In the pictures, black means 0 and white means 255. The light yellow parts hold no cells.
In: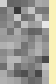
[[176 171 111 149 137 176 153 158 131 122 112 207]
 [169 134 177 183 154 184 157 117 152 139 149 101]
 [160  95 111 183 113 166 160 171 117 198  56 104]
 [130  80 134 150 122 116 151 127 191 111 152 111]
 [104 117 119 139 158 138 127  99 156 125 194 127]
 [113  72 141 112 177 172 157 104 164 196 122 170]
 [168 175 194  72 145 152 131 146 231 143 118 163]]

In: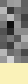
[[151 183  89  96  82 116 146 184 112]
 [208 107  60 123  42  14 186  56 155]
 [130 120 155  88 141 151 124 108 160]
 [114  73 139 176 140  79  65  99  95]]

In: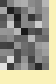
[[225 112 138  66 122 151  95  82 167  65]
 [ 59 217 135  62 138 148 198 146  31 131]
 [130  73  73 146  98 183  52  29  72 168]
 [163 146 106 110 101  25 136 136 117 174]
 [101  68  95  97 184  83 133  53 158 139]
 [ 41 143 138 155 108  70 205  98 127 129]
 [114 126 157 165 104 121 156 155 153 181]]

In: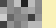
[[ 65 205 175  75]
 [148 103 140 140]
 [121 133 128 193]
 [149 135 158  33]
 [185  62 167 188]
 [184 148 136 139]]

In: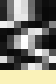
[[ 12 221  21  22  11  14 237  33  33  40]
 [ 13  97  10  70  63  10 221 117 127 128]
 [ 40  28  14 185 173  35 105 232 237 240]
 [137  15  51 252 254 111  27 232 220 217]
 [238  11 154 171 181 222  14 116 109 105]
 [213  44 250  56  67 231  10  42  29  32]
 [101 132 201  13  20 120  35   9   9  13]
 [ 27 240  83   7   8  35 131  12  11  19]]

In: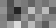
[[132 128 146 130]
 [164  74  86  79]
 [217  92  35 131]
 [125 149 116 121]
 [187 113 192  99]
 [130 160 128 130]
 [ 92 129 187 115]
 [152 133  93 139]]
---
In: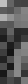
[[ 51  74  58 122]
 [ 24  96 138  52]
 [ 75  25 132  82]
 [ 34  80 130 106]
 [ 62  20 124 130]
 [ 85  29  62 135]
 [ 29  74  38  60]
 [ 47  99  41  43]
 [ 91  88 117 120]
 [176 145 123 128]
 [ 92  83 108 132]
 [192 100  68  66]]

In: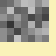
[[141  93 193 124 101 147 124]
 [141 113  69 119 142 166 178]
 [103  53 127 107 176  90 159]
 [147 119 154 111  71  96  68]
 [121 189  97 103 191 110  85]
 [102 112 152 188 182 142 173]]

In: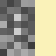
[[ 66 167 143 171 151]
 [136  95 173 120  61]
 [158 150  92  79 147]
 [ 98  92 206 122  91]
 [172  76 106  80  91]
 [107  86 202 118  81]
 [ 82 119 115  73  91]
 [ 98  69  91 156 153]]

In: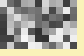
[[ 81 204  87  82 240 235 150 106 169 237  73]
 [ 65  64 158 245 210  53  50 234 236  86 239]
 [ 57 200 106 233  84  49 141 163 239 204 222]
 [ 61 189 146 190 209 107 124  71  78 203 166]
 [ 68 180 220 164 139 111  74 114 103  55 104]
 [106 212 122 104 121 114 197  73 153 235 109]
 [224 108  81 168 176  60 212 170 181  61 164]]

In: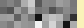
[[138 122 165 150 146 240 160 212 159  20 172]
 [157 161  97 149 119  17 174 193 183 127  50]
 [ 98  83 156 124 181 117 126  83 114 138 123]
 [119 132 113 173 203  89 133 131 158 148 120]]

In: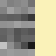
[[148 156 151 151 157]
 [195 143 111  75  26]
 [ 96 115  86 101 100]
 [100 109  83  92  84]
 [145 148 161 151 153]
 [ 99  94  96  80  56]
 [130 161 144 133 152]
 [148 128 134 141 114]]

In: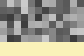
[[190  61  71 159 151 154 200 134  97 110  59 101]
 [158 120 183 104 124  87 119 135  89  94 191 197]
 [176  82 191  62 172 178 167  93 168 107 126 154]
 [ 77  61 115  72 148  59 151 192  84 163 176 162]
 [ 95 101  85 197 136 105  69 105 100  91 144 155]
 [117 193 146 203 117  68 174 170 101  89 174  86]]

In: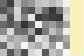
[[190  87 152  80 214 229  92 194 175 248]
 [108 205 176 246 192 171 216 159 246 148]
 [212 164 183 171  87 227 203 118 134 170]
 [140 216 110 107 166  57 123 191 158 237]
 [105  86 116  52  94 239 140 156 122 164]
 [174  79 207 132 229  59  76  62  56 217]
 [ 83 113 214  99  83 173 104  54 113 200]
 [106  63 185 138 152 192 201 183 206 242]]
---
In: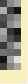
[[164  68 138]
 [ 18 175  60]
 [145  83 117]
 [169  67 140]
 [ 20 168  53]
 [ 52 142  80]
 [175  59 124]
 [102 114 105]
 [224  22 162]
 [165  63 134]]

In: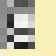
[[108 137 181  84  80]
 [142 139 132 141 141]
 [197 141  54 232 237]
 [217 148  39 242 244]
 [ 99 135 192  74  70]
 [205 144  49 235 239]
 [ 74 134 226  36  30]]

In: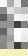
[[120 248 173 235]
 [192 138 225 202]
 [238  94 157 244]
 [132 148 146  65]
 [239 100 178 255]
 [233 139 158 249]
 [125 134 173  60]]

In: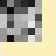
[[168  31 133  64  39  26]
 [177  93  11  90  90 198]
 [ 76 197 118 177 188 201]
 [133 197  68 171 172 230]
 [194 152 181 174 118  51]
 [172 152  19 135 140 226]]

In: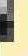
[[ 96 197]
 [100 160]
 [114  47]
 [ 45  17]
 [ 78  26]
 [ 82  67]]

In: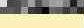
[[122 219  70  78 106 160  80 128 159 163 126  33]
 [ 43  89  92  80 153  59  45  10 101  91  59  91]]

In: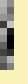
[[140 181]
 [106 168]
 [132 149]
 [195  61]
 [ 27 171]
 [  2 144]
 [  6  97]
 [ 47  66]
 [179 111]
 [129  84]]

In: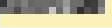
[[113  55 121 106 126 101 108 109 105 119 151 109 109  55  62]
 [135 113 110  79 117 113 100 110 196 106 168 107  48  81  62]]
